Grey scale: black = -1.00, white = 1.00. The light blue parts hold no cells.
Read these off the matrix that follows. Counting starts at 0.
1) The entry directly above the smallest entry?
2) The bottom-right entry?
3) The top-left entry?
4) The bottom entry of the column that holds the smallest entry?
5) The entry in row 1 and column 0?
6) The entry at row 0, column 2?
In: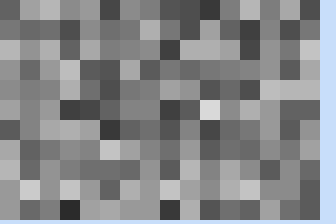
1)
0.53
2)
-0.29
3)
-0.23
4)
-0.66
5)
-0.07
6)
0.43
